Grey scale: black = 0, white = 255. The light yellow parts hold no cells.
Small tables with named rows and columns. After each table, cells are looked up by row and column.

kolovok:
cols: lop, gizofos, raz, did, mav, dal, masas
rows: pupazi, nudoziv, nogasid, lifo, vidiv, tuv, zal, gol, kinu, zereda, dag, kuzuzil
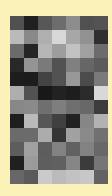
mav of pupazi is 141
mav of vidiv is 152
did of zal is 126
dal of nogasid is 160
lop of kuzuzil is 103
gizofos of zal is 138
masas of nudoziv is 47
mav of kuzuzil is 194
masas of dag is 118
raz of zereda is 93
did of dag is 96
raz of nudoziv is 175
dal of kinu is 138
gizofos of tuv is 82
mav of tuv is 29
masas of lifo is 91
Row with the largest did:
nudoziv

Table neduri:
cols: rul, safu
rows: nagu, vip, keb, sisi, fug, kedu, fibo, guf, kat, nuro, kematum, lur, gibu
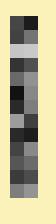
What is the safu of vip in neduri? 116
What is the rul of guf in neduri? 156
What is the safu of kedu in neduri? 135
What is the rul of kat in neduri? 41
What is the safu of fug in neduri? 145
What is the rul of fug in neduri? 105
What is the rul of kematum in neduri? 86
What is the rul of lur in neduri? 59
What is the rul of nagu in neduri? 70
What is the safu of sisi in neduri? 81
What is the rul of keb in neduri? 197
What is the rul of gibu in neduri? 125
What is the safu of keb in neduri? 201
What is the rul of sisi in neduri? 52
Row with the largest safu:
keb

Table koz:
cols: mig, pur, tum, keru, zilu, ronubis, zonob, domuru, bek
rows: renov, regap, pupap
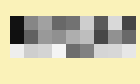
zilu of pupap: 109
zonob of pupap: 213
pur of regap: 97
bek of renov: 69
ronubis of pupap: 129
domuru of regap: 145
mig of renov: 18
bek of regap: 105
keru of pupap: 244
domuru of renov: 217
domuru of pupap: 215
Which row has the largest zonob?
pupap

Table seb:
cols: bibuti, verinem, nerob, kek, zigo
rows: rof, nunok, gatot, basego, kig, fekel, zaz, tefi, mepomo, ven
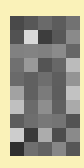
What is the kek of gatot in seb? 139
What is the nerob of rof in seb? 106
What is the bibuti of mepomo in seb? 205
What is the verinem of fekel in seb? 96
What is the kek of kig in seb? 94
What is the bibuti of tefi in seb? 93
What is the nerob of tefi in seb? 120
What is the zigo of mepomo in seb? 138
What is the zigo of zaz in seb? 170
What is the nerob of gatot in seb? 128
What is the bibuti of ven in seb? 47
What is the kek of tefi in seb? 116
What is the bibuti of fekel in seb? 162
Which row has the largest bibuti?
mepomo

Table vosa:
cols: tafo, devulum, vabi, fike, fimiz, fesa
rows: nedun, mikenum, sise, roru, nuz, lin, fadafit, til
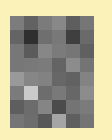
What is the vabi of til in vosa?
88
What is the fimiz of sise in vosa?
118
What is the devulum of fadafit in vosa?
108
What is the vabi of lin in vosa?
109
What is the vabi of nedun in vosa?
123
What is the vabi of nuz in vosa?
130
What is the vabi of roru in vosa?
123
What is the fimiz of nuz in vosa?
98
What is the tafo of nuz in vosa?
153
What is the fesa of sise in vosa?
96
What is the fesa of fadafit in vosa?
123
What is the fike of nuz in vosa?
103
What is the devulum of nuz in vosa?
134
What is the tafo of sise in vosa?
119
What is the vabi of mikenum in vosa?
111
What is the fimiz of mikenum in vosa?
63
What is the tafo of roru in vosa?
119
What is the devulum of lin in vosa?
202
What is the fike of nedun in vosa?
136

